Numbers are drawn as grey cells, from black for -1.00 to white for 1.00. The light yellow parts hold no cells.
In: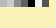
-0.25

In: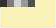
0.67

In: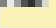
-0.36

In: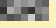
-0.37

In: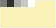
0.33

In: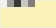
-0.56
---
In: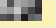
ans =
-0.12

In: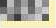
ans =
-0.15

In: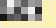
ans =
0.34

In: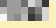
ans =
-0.36

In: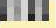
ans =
-0.36

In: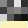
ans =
-0.06

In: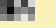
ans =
-0.04
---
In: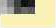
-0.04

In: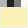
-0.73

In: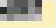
-0.07

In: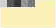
-0.32

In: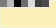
0.46

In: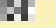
-0.29

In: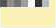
0.12

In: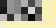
0.15

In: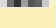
-0.13

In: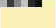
-0.54
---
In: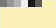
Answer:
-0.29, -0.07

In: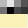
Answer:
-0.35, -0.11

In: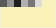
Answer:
0.72, -0.30

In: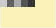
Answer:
-0.59, 0.60

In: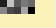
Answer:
-0.17, 0.06

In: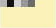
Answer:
-0.16, 0.43

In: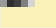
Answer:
0.67, 0.21
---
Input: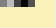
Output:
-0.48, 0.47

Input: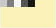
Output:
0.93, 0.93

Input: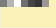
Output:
-0.13, 1.00

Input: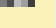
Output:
0.48, 0.48

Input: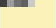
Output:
-0.12, 0.58

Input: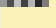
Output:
-0.48, 0.52

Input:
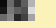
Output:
-0.26, 0.71

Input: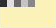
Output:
-0.18, 0.76

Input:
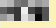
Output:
0.87, 0.87
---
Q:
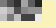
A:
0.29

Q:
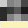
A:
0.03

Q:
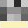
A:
0.59

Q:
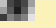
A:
-0.64

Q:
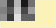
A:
0.42

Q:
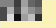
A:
0.25

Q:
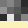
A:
0.04

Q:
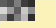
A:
-0.02

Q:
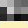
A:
0.36
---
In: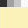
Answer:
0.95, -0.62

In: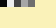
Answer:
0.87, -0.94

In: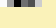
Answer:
0.97, -0.98

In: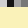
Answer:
0.62, -0.84

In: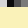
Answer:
0.67, -0.91

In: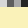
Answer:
0.69, -0.72

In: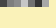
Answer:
0.55, -0.59

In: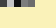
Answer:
0.55, -0.87

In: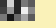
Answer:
0.87, -0.83
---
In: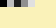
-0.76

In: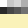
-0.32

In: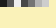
0.87

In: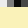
-0.91

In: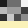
-0.40

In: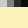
-0.67

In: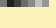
-0.52

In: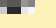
-0.68

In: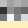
0.04

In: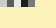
0.82
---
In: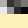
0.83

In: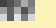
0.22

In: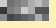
-0.57

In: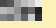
0.47

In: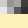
0.82

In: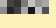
0.08

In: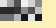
-0.69
